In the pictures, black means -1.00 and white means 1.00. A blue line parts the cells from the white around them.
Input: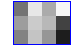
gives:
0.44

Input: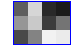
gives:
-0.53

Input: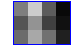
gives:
-0.50

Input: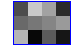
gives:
0.04

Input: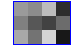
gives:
-0.48

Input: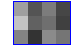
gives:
-0.13
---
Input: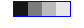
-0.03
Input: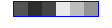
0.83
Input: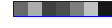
-0.01
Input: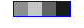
0.55
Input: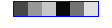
-0.92
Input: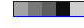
-0.26
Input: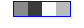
-0.54
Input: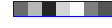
0.95
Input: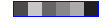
0.07
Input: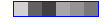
0.31
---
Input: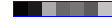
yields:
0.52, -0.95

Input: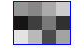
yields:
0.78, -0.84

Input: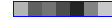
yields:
0.57, -0.72

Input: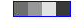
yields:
0.77, -0.55

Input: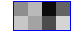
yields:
0.67, -0.91

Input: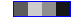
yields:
0.60, -0.83

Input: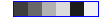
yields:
0.90, -0.78

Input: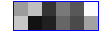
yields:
0.97, -0.86

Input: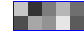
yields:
0.80, -0.60

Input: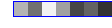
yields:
0.90, -0.61
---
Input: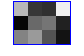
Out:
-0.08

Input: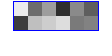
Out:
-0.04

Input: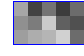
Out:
-0.25

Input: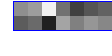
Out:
0.18

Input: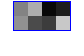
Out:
-0.53

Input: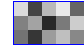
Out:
-0.04

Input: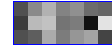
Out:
-0.87
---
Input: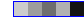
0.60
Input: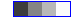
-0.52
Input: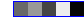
-0.18
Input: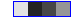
0.78
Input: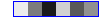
0.85
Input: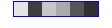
0.79
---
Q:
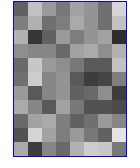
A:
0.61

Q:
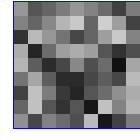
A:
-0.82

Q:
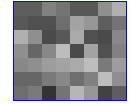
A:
0.18

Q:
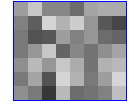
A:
-0.10

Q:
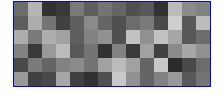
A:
0.20

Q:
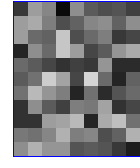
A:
-0.34

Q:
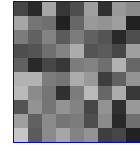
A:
-0.51

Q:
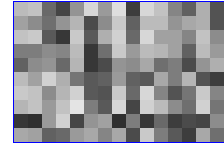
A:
-0.52
